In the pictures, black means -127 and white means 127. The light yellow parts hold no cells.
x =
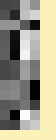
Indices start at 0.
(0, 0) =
-58
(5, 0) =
-32
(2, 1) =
20
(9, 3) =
-125
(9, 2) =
-18
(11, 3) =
46
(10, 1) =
-32
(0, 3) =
17
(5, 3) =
50
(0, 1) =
-55
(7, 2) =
32
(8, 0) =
-1
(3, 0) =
-38
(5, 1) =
-120
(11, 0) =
-33
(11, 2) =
123

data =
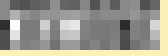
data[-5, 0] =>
9
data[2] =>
[-80, 124, -5, -3, 78, 1, 93, 103, 2, -5, -6, -3, -84, 2, -5, 86]
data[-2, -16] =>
-48
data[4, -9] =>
27
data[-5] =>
[9, -38, -46, -33, -24, 15, -27, -30, 7, -44, 3, -34, 10, 14, -46, -25]
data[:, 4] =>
[-24, 22, 78, 47, 22]
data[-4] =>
[9, 49, 16, 6, 22, 19, 28, 32, 21, 4, 10, 11, 8, 21, 4, 23]
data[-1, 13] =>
-13
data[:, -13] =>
[-33, 6, -3, -3, 4]
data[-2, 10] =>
-6
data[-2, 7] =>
70
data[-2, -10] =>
67
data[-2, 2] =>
-4
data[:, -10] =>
[-27, 28, 93, 67, 25]
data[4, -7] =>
2

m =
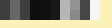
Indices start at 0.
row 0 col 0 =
-65
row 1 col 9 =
117
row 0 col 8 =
-57
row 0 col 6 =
54
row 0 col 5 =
-103
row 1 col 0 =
-65
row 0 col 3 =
-113

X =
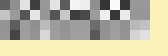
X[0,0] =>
-31
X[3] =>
[21, -58, 30, 19, 87, 30, 21, 31, 31, -39, 19, 31, 19, 83, 96]
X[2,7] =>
30
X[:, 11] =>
[122, -72, 30, 31]
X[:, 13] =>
[24, 23, 56, 83]
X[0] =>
[-31, 15, 98, -64, 24, 99, -36, 116, 109, 15, -75, 122, -72, 24, 24]
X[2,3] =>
16
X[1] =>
[68, 27, -42, 101, 22, -43, 72, -66, -53, 28, 111, -72, 106, 23, 22]
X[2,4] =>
59
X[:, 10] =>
[-75, 111, 17, 19]

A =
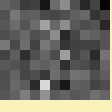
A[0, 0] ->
-26
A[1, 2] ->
-33
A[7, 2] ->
-58
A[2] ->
[-40, -19, -43, -19, 33, -24, 13, -39, -50, -44, -87]
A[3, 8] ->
-22
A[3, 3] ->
-47
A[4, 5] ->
-27
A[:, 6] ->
[12, -48, 13, -87, -73, 29, -80, -43, -102, -28]
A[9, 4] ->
17
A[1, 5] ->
-57
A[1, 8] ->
-23
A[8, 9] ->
-59
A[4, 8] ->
-60
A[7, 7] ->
-13
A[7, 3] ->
-49
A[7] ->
[-49, -28, -58, -49, -70, -18, -43, -13, -16, -48, -33]
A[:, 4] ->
[-105, -53, 33, -37, -7, -25, -31, -70, 88, 17]
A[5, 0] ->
-60
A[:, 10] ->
[-124, -62, -87, -43, -43, -11, -26, -33, -49, -27]
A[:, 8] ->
[-87, -23, -50, -22, -60, -43, -51, -16, -34, -34]
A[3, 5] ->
12
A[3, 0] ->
-48
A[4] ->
[-6, -54, -17, -61, -7, -27, -73, -62, -60, -62, -43]
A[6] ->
[-39, -45, -55, -25, -31, -22, -80, -44, -51, -66, -26]
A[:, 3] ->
[-62, -32, -19, -47, -61, -47, -25, -49, -85, -38]
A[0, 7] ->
-47
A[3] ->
[-48, -38, -22, -47, -37, 12, -87, -57, -22, -31, -43]
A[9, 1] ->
-29
